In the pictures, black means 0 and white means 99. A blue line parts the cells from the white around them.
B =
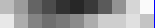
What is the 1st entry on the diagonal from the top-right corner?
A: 97
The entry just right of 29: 19
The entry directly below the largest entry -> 76
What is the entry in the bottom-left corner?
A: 90
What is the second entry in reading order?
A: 60
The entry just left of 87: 80
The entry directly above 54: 15

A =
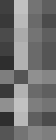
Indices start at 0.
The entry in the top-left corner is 25
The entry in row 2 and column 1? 66
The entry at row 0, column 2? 45
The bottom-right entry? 49
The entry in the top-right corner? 37
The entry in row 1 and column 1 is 72

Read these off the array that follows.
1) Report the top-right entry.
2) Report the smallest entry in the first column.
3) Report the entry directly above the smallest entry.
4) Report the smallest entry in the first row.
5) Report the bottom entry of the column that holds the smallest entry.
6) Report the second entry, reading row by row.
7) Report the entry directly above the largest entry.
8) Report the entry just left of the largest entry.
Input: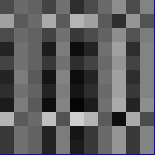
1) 51
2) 11
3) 8
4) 18
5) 11
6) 41
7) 2
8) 32
